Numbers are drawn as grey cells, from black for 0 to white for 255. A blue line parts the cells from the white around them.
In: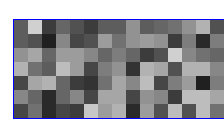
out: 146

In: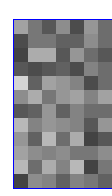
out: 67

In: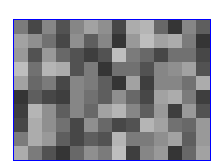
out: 153

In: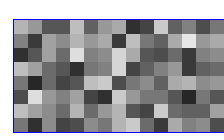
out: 48

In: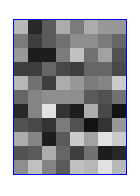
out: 152

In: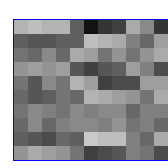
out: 116

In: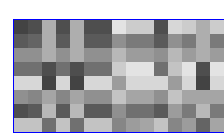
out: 144
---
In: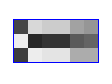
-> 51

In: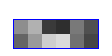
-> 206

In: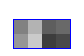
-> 61

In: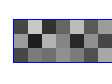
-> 178

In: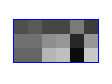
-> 142

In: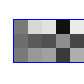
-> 80

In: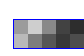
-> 86
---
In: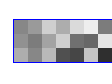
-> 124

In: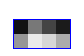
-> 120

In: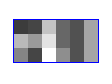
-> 154

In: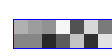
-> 157

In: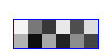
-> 120

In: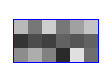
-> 76
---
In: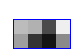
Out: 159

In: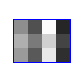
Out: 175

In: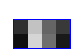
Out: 15

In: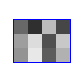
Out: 158

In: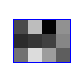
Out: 43

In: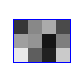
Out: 159

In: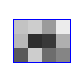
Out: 184

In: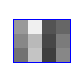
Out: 135

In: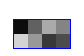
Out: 211
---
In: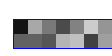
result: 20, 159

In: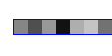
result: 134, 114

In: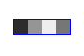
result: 44, 118

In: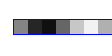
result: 133, 176

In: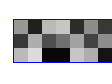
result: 152, 20

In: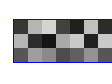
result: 55, 86

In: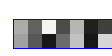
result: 172, 214
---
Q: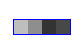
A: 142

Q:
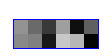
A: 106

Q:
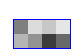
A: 220

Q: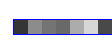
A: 140

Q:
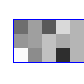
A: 159

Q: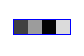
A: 156

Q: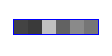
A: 58

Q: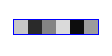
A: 42

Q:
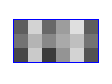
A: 211
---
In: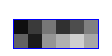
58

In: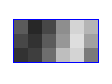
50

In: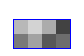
211

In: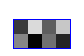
218

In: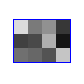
73

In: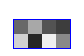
168

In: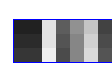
43

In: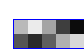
235

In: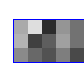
64
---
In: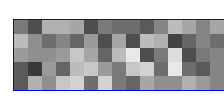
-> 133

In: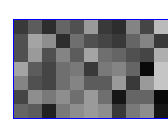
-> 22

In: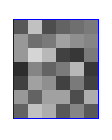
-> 88

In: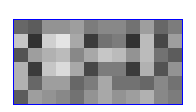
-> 124

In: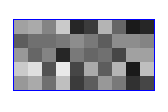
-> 70
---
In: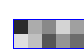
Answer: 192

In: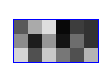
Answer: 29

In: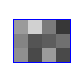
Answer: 84

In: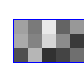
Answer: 131

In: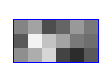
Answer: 243

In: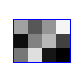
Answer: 130
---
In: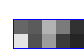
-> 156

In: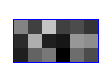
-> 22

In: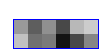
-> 19

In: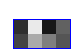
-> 170

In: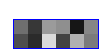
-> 67

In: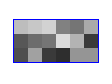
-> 220

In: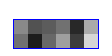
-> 159

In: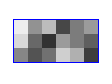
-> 155

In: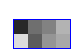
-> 92

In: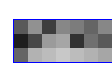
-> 49
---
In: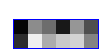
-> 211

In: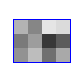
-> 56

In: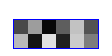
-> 203

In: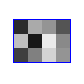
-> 234

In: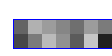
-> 198

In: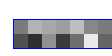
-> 234

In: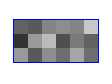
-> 122

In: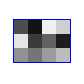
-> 98
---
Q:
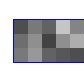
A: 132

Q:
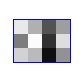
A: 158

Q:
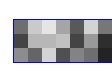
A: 119

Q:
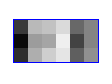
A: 132

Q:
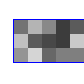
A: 91

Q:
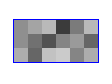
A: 185

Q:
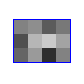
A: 120
